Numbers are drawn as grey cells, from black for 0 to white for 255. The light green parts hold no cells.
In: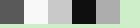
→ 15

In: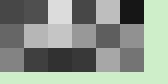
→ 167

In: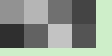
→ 195

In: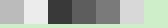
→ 122

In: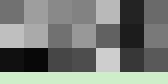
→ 54

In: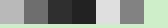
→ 222

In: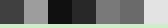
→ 105
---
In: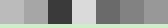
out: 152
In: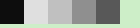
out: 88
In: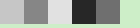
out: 111
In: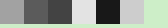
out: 205
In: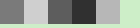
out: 183
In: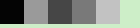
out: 194
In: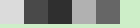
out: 102
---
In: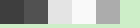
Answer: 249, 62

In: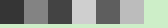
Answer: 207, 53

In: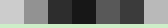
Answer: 204, 23

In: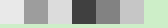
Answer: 233, 64

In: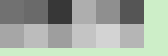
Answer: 211, 55

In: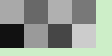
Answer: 204, 17
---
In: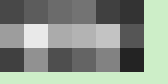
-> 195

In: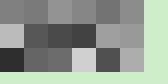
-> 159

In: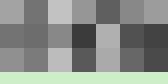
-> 81

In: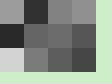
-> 108

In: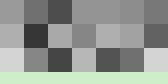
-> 162

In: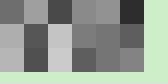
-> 117

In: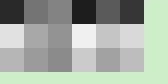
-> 197
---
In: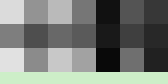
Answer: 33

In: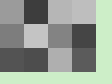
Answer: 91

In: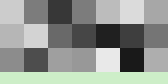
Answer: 174

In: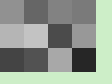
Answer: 38

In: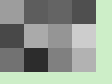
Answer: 178

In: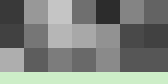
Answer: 86
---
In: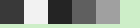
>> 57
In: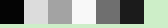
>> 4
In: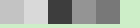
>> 195
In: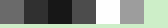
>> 106
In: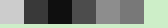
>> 204
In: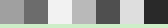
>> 160
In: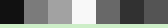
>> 17
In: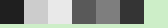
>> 31
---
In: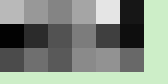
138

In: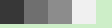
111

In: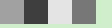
62

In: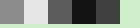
93

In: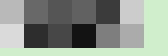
18

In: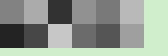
107
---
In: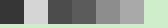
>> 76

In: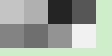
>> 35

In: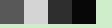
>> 45

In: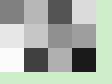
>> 84

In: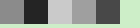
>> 202

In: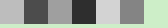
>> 159

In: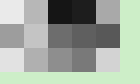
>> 21

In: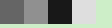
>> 24
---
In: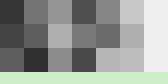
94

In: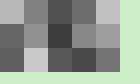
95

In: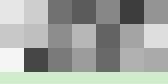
245

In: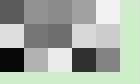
8

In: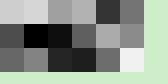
103

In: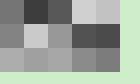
173

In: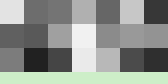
124

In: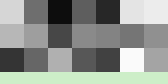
52

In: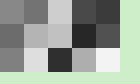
128
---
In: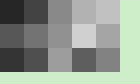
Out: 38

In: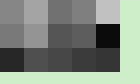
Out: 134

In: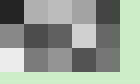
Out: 35

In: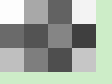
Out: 252

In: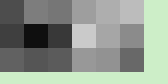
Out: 77

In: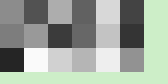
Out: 140

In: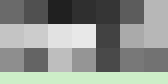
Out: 106

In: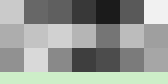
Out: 202
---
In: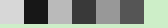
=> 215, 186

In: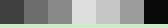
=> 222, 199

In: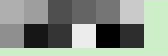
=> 237, 202

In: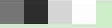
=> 254, 214

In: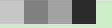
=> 198, 163

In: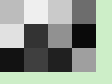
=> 239, 225

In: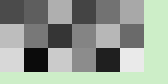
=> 234, 216

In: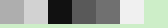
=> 240, 210

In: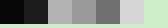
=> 214, 178
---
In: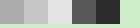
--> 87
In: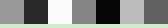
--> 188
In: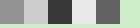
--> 233
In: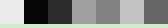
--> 195
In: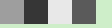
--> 232
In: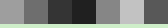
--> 193
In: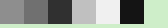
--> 240
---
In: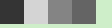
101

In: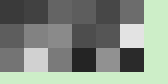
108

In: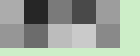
157

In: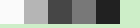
33

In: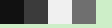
111

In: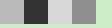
143

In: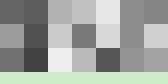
133

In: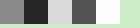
253
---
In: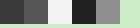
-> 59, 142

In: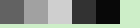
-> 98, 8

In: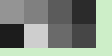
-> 148, 70

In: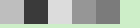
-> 190, 123

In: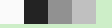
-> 250, 192

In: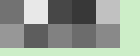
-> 114, 137

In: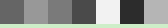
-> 101, 181

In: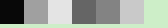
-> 8, 201

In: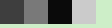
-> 62, 203

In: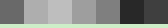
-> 105, 63
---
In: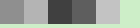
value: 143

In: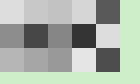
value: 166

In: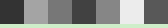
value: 119

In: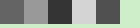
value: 100

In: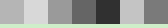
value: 154

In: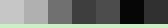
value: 76

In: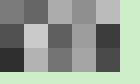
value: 123
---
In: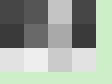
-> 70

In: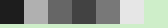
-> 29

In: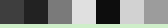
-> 62

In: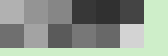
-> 177

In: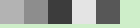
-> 179

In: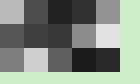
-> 185

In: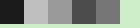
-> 27
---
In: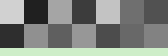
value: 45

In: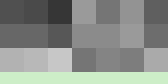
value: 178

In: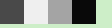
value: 73

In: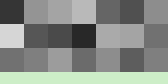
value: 113

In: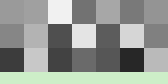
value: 60

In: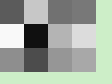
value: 142

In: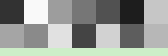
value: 165

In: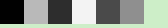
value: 1

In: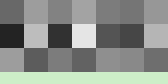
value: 157

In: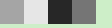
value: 165
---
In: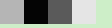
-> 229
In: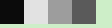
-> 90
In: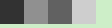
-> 206
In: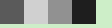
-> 30
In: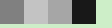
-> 24
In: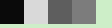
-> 124
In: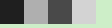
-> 211
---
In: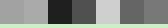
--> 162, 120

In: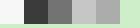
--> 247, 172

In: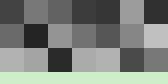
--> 67, 120

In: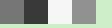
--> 118, 145

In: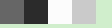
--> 101, 202

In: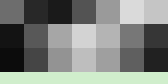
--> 110, 33

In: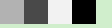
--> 178, 1
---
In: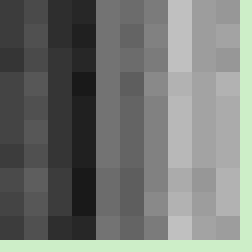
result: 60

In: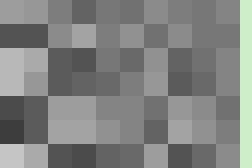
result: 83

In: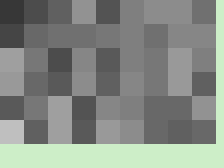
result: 69

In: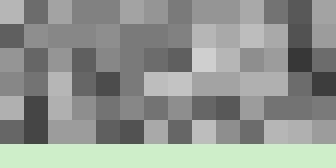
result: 95

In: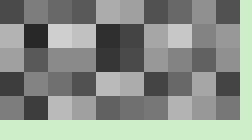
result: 179

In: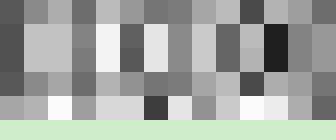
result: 81

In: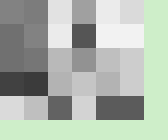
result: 111
